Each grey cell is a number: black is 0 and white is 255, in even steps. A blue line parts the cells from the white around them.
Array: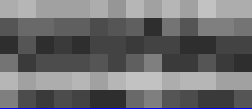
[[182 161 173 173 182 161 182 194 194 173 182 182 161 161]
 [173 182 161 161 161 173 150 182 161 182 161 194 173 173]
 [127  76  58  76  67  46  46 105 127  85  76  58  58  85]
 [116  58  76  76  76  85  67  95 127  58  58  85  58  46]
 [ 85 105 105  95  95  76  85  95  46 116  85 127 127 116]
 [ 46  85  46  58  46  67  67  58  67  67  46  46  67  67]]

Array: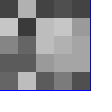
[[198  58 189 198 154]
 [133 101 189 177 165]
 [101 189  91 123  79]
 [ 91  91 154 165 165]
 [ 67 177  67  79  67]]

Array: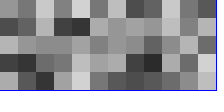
[[181 150 140 140 162 129 150 140  98 140 181 108]
 [172  88  53 162 210 119  88  77  88 108 140 190]
 [150 119 201 129 210 119 190  77  98 201 119  88]
 [ 77  98 181  65  53 172 150 162 150 190 129 181]
 [ 65  53 108 119 190 162 172  65  43 172 108 210]]

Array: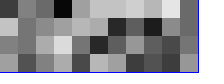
[[195 117 139 160 183 172  40  94  28 139 106]
 [160  82 129 172  73 183 160  61  82  61 151]
 [129 117 172 219 117  40  94 151  94  73 117]
 [ 61 129 106   7 160 195 195 207 183 229 106]]

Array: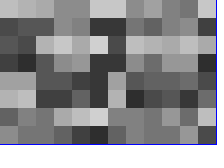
[[190 179 170 140 140 199 199 140 161 129 117 199]
 [179 190  64  64  98  55 179  46  74  86  55 108]
 [161 161  86  86  64  55 161  86  98  98 108  74]
 [140 117 117  98  64  46  98 129 117 117 151  74]
 [ 98 129 117 170 190 208 129 129 117 151 108 190]
 [ 86  74 179 199 170 208  74 190 179 170 190 170]
 [ 74  86  86 140 129  55  55 117  98 129 140  64]
 [ 64  46  86 140 151  55  55 140 108 151 151  46]]

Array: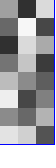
[[238  71 128]
 [227 208  83]
 [188 139  94]
 [160  48 218]
 [139 104 179]
 [116 197  59]
 [104 247  71]
 [ 48 218 170]]

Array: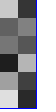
[[223  41]
 [201  53]
 [160  64]
 [118  86]
 [ 97 129]
 [ 30 181]]
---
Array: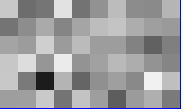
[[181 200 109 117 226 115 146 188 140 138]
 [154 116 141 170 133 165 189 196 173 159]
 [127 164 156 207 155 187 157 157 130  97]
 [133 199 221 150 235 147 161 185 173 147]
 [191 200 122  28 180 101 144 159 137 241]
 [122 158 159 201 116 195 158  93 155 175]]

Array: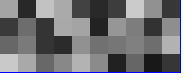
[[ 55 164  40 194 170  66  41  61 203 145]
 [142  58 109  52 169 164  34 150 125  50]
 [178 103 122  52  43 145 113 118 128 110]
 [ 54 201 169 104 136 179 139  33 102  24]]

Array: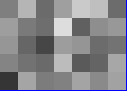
[[108 127 181 107 159 202 191]
 [152 158 122 110 221  96 142]
 [115 150 102  70 157 149 108]
 [167 132 114 106 188  90 100]
 [162  53 165 124 129 164 138]]

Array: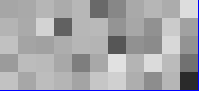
[[221 166 169 182 171 183 105 135 169 182 172]
 [161 180 170 211  97 183 185 148 167 145 203]
 [147 193 164 161 173 182 180  86 145 139 216]
 [113 155 188 186 168 126 168 225 180 219 187]
 [ 42 194 167 189 181 164 198 208 174 141 182]]

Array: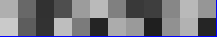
[[150 175 104  49  78 156 186 128  57  62 135 185]
 [ 37 202  93  50 190 123  36 172 154  31 145 178]]

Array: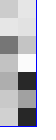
[[230 204]
 [226 230]
 [196 118]
 [251 194]
 [ 40 174]
 [161 201]
 [ 39 209]]

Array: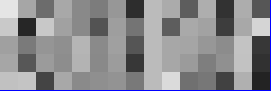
[[ 86 229 166 108 168 137 124 151  45 187 171  93 174  50 173]
 [213 201  38 200 161 137  83 158 116 187  93 169 162  61 168]
 [ 55 160 122 149 143 181 138 160  85 187 167 165 151 140 195]
 [ 49 166  87 155 141 179 137 156  55 187 167 155 126 144 194]
 [ 35 193 196  68 168 138 143 147 121 187 219 112 119  65 176]]

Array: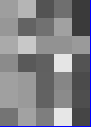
[[ 58 158 181  83 111]
 [ 58 151  99 113 161]
 [154 170 200 146 146]
 [ 83 139  89  96 229]
 [ 75 160 154  97 134]
 [ 78 160 154  98 139]
 [ 69 116 162 126 231]]
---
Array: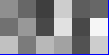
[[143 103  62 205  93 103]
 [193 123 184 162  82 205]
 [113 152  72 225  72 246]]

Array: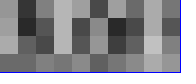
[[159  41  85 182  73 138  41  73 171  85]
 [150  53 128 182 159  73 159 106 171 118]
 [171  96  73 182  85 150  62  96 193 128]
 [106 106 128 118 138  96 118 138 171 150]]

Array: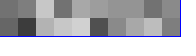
[[102  60 179 199 209  80 138 168 189 126]
 [114 126 199 114 168 157 148 148 114 138]]

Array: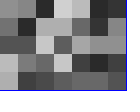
[[114  42 175 175 104  52 134]
 [175  64  74  93 104 104  83]
 [ 83  83 199  93 166 144 144]
 [187 123 104 199  64  42  64]
 [144 134  42 208 187  42  52]]

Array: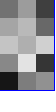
[[ 22 125 145]
 [114 156  63]
 [196 175 208]
 [165 185 104]
 [136 227  53]]

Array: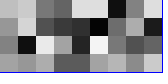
[[130  15 234 163  36 244 120  81 100]
 [163 151 173  91  91 163 182 139 203]
 [191 203 120 100 222 222  15 130 222]
 [151 213  81  58  48   4 109 173  27]]

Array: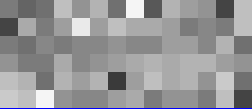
[[123 100 112 191 147 179 112 245  88 179 158 147  68 191]
 [123 112 135 123 135 135 147 135 135 158 158 135 179 112]
 [147 123 123 170 135 147 158 170 179 170 179 179 158 147]
 [ 68 170 123 158 234 158 191 170 170 158 123 135 123 191]
 [191 179 112 179 158 179  58 158 191 170 179 147 202 112]
 [202 191 245 147 135 135 158 170 123 147 147 123 191  68]]

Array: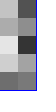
[[229  52]
 [195  82]
 [110 121]
 [172 142]
 [207 163]]
